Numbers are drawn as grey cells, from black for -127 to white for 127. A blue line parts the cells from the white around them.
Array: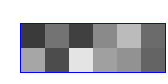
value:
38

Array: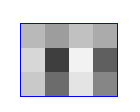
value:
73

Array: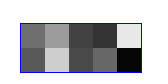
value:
-38

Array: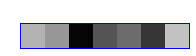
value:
51

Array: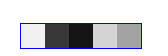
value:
113

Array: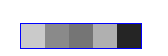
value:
74

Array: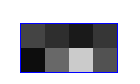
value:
-114
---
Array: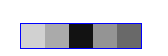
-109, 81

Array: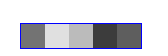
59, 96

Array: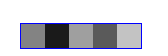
31, 67

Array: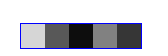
-114, 86

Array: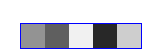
113, 113

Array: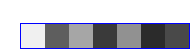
-69, 112

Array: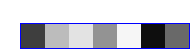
19, 118

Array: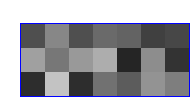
45, 67

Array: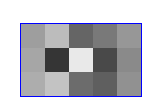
105, 105
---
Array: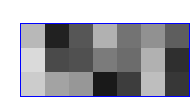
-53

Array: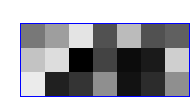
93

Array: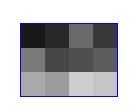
-56

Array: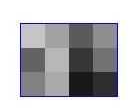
55

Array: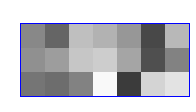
29

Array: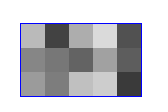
-8
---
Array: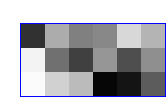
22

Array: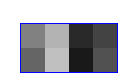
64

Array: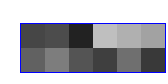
-64

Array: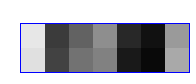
-102

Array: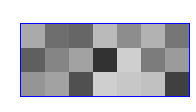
79

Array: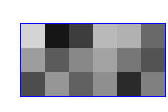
35
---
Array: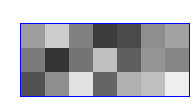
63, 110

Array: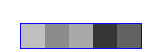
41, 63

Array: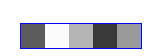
53, 123

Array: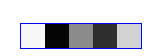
11, 119

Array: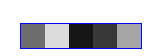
-105, 92

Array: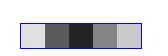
-91, 96

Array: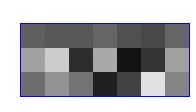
41, 97

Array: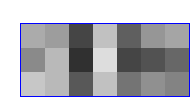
93, 93
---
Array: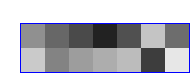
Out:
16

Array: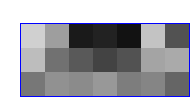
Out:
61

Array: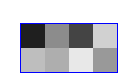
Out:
-96

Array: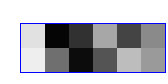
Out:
97

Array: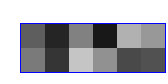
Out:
-33

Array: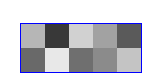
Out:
54
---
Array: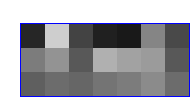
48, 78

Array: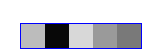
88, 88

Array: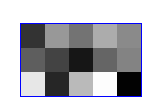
-105, 125

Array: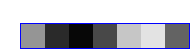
-55, 99

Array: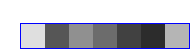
-19, 95

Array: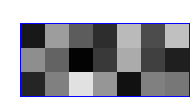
-70, 97

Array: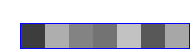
-12, 66
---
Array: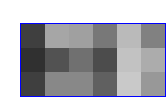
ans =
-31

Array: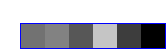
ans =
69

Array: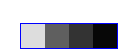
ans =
-32

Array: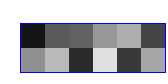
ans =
96

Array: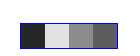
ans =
97

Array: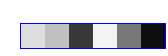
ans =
115
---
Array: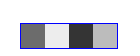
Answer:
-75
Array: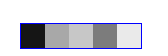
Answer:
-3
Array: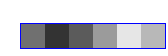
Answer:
102
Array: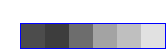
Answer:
63
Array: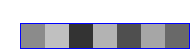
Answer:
38
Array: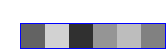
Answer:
61
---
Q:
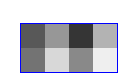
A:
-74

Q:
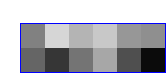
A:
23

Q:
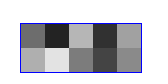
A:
-78

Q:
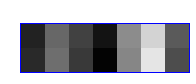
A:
83

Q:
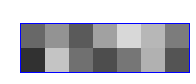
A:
55

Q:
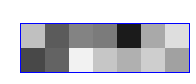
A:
41

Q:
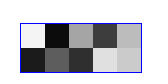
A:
-66
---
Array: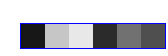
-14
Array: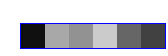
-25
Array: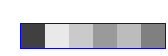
60
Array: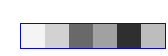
-80
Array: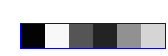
17
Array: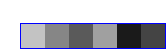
-101
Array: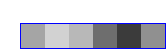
-68
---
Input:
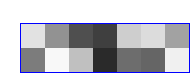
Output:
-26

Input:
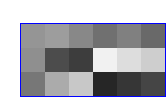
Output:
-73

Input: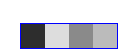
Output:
10

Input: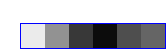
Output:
-49

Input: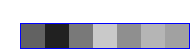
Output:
53

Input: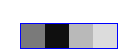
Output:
57

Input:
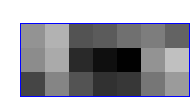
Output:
-9

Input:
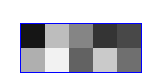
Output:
74
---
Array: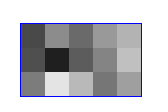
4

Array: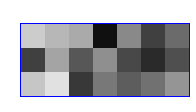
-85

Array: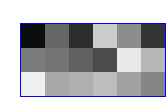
105

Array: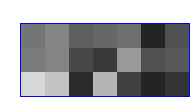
-47

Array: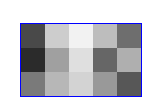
-25

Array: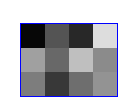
63

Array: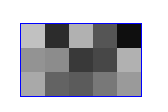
-56

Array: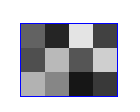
-42

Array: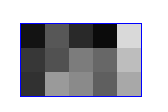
-24
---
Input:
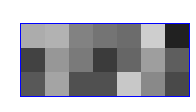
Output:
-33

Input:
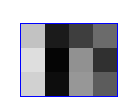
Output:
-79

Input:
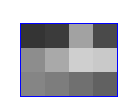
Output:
73

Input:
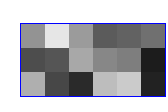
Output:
-99

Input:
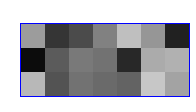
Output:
49

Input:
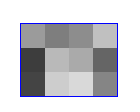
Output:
-26
